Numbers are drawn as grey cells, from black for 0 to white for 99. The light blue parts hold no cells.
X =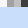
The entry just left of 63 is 96
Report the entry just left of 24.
74

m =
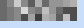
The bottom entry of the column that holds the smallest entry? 24
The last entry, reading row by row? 30
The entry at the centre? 47
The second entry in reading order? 53
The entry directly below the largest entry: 30
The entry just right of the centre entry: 74
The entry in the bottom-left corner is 41
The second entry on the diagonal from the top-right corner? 30
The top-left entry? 41
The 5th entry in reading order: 36
